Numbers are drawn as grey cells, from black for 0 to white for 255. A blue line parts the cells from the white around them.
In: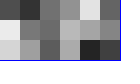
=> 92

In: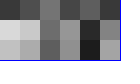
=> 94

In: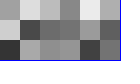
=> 143

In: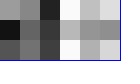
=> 63

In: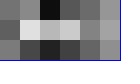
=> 34

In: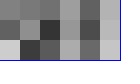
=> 90

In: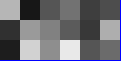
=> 142

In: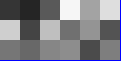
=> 134

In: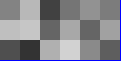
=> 176
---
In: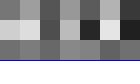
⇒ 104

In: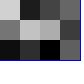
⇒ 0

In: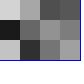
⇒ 117

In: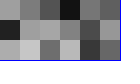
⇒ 110

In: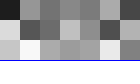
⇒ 171

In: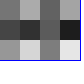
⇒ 125

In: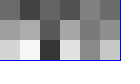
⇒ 54

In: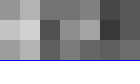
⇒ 94

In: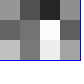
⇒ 238

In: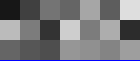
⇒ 78
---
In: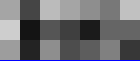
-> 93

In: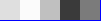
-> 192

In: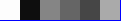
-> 101

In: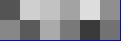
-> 121

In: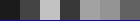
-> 162

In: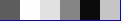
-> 133

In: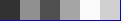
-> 165

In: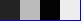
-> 187

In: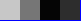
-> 118
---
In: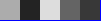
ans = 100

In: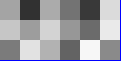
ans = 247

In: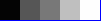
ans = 191

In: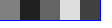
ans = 222

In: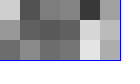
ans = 228

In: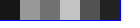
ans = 82
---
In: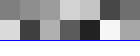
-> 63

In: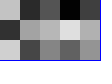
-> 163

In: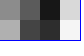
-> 68

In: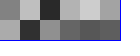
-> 48

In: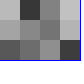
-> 136

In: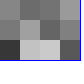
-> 160

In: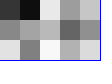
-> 164

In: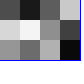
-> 244
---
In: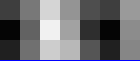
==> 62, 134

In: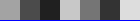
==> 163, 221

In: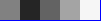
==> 129, 246

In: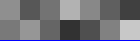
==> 143, 200

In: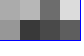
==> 171, 94

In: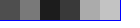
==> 78, 195

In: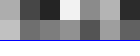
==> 173, 97

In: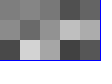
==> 126, 86
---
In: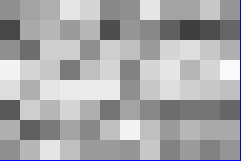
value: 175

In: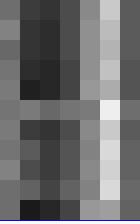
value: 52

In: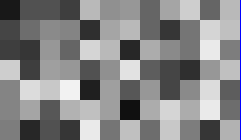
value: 81

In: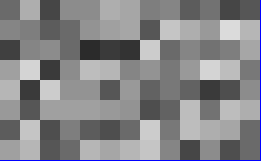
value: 70

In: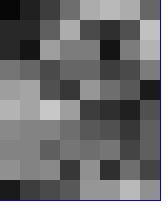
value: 61
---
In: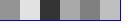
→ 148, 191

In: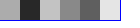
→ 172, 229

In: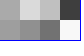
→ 170, 248

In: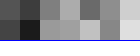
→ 84, 223

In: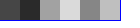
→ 70, 191

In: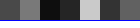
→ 73, 97

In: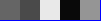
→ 101, 149

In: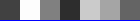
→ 65, 100
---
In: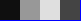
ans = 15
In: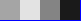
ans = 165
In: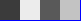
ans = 59
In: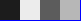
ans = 28
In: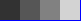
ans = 50
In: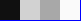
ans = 16
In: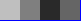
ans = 191
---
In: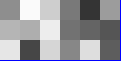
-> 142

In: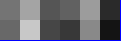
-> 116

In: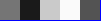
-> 117

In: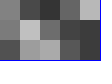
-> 130

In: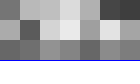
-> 117

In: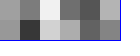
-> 160

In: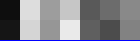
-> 14

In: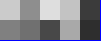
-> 203

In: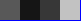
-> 88
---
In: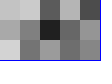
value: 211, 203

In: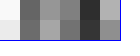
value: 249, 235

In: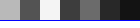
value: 244, 185

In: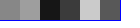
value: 203, 158

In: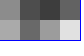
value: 225, 170

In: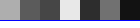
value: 232, 174

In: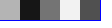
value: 242, 180
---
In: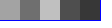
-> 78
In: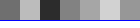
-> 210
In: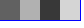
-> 56
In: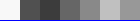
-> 192
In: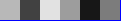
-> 23
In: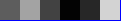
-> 39
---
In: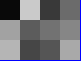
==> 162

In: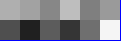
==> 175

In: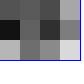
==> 18

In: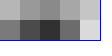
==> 182

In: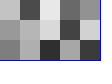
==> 153

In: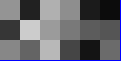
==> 54
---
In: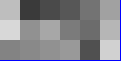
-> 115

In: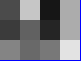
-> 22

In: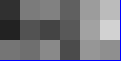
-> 156

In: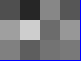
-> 135

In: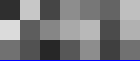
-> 100

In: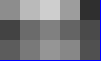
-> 157

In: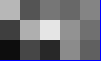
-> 104
